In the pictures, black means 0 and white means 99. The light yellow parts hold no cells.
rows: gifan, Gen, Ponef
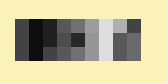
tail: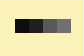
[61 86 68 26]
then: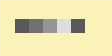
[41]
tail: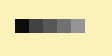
[86 34 41]
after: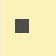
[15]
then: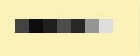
[34]
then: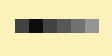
[86]

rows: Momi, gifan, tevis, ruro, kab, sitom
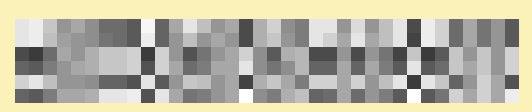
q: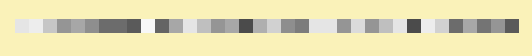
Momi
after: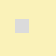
[58]
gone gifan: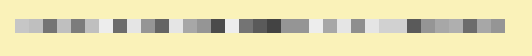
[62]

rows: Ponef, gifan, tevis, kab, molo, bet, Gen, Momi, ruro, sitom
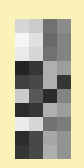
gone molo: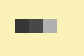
[25]
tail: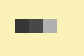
[57]
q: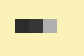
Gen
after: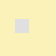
[41]
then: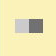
[54]

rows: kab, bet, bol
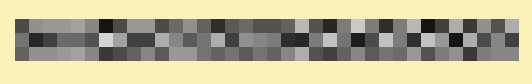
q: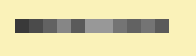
bol
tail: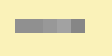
[22 29 38 52 35 59 59 45 38 45 35 45 38 52 67 32 25 38 52 35 45 41 59 32
 48 56 22 48 52 52]
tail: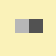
[15 48 78 48 18 48 71  8 25 67 22 56 32 67]
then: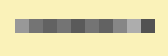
[25]

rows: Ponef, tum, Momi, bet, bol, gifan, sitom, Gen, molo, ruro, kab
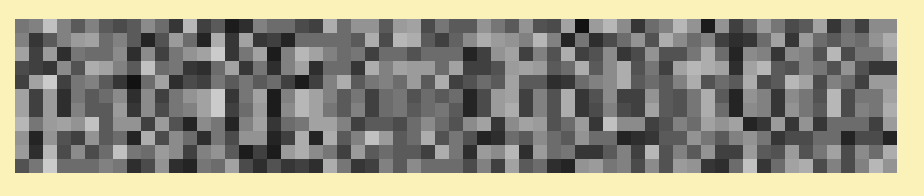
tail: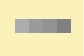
[71 50 14 46 18 29 42 57 32 67 54 42 50 25 18 21 42 63 21 60 42 35 46 42
 57 67]
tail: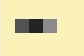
[46 14 50 63 21 42 46 63 63 50 25 35 35 29 42 54 42 32 54 63 21 54 63 60
 32 42 60 21 75 54 54 25 32 50 42 63 57 63 14 21 60 21 57 21 42 42 42 25
 60]
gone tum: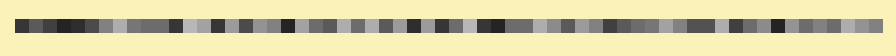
[38]

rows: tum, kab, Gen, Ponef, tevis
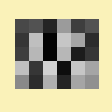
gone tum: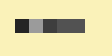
[28]
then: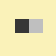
[1]
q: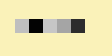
kab
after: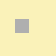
[14]

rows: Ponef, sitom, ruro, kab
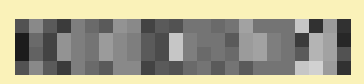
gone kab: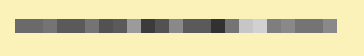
[26]
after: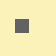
[26]

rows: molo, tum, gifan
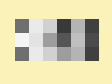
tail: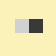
[70 25]
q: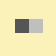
tum

